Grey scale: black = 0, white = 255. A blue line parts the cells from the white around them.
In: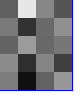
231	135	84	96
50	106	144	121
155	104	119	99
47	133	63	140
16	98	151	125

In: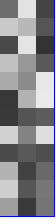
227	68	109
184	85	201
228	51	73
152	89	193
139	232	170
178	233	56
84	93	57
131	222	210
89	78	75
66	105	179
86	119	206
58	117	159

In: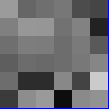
102	111	119	76	69	155
151	150	114	130	34	128
125	124	109	122	89	111
108	105	109	120	134	94
44	44	136	67	203	109
141	154	13	138	146	59

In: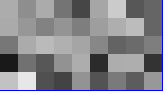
142	171	116	70	166	203	87	101	172
151	130	148	126	158	174	188	101	170
171	186	176	165	135	99	107	126	119
113	87	146	173	43	173	174	51	25
231	80	67	147	83	122	92	152	194

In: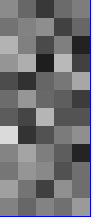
103	56	107	125	139
130	142	65	103	115
128	74	127	34	179
174	30	185	65	149
49	102	119	167	76
150	104	94	60	108
69	181	83	83	92
51	82	123	143	218
164	126	93	36	132
149	137	81	111	118
116	64	144	110	160
103	131	112	154	130

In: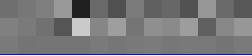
119	127	153	32	105	80	123	96	103	82	150	105	88	111
122	113	85	202	134	158	117	143	138	157	95	135	151	128
116	117	117	117	122	118	121	123	119	121	120	116	122	122
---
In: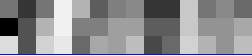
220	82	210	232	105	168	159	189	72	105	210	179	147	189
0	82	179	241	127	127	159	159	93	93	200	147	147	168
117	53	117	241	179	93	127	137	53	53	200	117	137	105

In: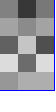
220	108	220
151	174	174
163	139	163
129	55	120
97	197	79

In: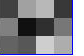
99	87	206	173
65	161	184	56
128	16	47	119

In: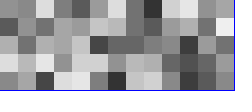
221	185	230	146	209	209	146	185	176	102	81	102	155
146	137	221	126	90	155	221	114	51	209	230	146	166
176	114	176	166	197	70	102	102	126	137	61	155	114
90	146	114	166	155	197	185	114	90	155	176	114	239
137	166	70	221	230	126	51	197	209	137	61	90	137

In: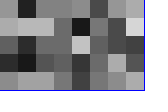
172	184	184	107	24	119	74	214
140	162	162	119	65	119	140	172
150	33	130	130	140	74	150	172
96	44	107	107	194	96	74	65
44	24	84	96	54	107	172	84

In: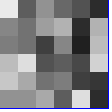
146	146	169	93	222	44
134	114	158	178	44	178
234	93	146	104	82	44
199	169	114	125	63	54
188	222	82	93	72	210
125	114	63	134	32	188

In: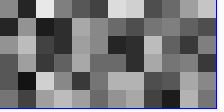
136	37	232	127	87	66	220	208	78	106	159	197
87	19	208	136	57	117	179	179	78	87	168	136
117	66	159	188	159	106	147	168	66	28	179	117
147	188	66	46	159	136	37	46	188	97	57	127
87	159	57	97	168	106	106	46	168	117	127	57
37	147	28	46	168	136	106	78	117	127	97	78

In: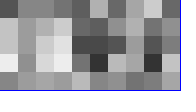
237	144	216	237	115	51	186	166	51	195
195	156	204	225	73	73	84	156	84	125
195	156	177	204	104	94	144	177	115	144
134	156	166	156	186	134	144	115	125	166
84	134	134	115	94	177	104	166	204	104

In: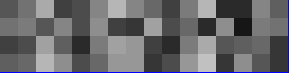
95	104	182	142	76	104	151	151	54	76	151	193	54	142	86	54
86	114	170	64	76	133	182	133	104	64	123	182	42	42	133	95
64	76	161	95	42	123	161	151	64	42	123	170	86	95	104	54
114	123	86	133	76	142	64	54	161	76	104	42	142	22	123	114
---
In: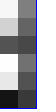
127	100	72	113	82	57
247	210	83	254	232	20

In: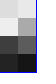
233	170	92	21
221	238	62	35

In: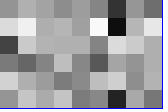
110	231	175	175	179	119
150	182	203	148	142	169
51	14	219	165	207	35
133	249	132	88	190	136
157	160	176	135	138	124
141	181	176	190	124	196
163	174	179	132	156	171
176	240	202	102	175	197
148	219	67	122	210	149

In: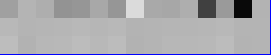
179	180	180
9	180	179
154	184	188
64	182	184
174	181	183
167	181	183
169	180	180
219	179	178
150	184	188
168	182	184
150	184	188
147	182	184
174	181	183
180	180	178
160	184	189

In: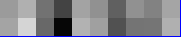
165	176
130	117
145	116
96	81
145	160
163	178
67	6
114	104
176	213
155	164

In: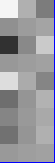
124	164	202	161	133	178	169	176	161
176	156	137	157	171	149	153	149	158
245	144	49	152	221	110	133	113	153

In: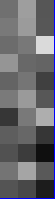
86	87	218	100	64	87	174	54	15	89	28
158	155	120	104	117	154	121	103	60	165	72
112	121	108	149	100	122	54	94	81	116	84
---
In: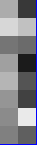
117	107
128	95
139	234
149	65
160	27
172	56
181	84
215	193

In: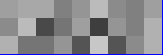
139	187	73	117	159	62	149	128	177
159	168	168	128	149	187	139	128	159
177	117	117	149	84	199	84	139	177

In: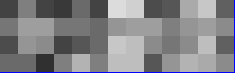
67	127	67	57	106	67	220	208	76	86	170	199	96
76	149	139	67	86	106	199	190	139	118	139	190	96
106	106	48	127	179	127	190	190	86	149	179	170	139
118	158	158	118	118	106	149	158	158	127	149	158	139

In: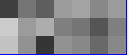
64	117	94	155	164	136	155
194	146	53	146	136	105	136
203	155	173	127	117	85	127

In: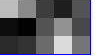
12	2	83	146	71
42	51	107	219	117
188	137	61	30	83

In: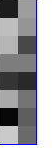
8	94
29	157
53	41
125	125
169	115
181	72
190	148
202	106

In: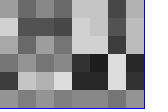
60	197	178	221	39	39	221	50
117	148	117	136	50	29	221	39
148	126	148	126	136	136	117	148
157	105	136	105	197	197	71	178
168	105	157	117	209	209	60	188
209	82	82	71	209	197	82	188

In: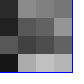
22	171	192	180
33	87	98	149
42	139	128	117
87	65	77	98
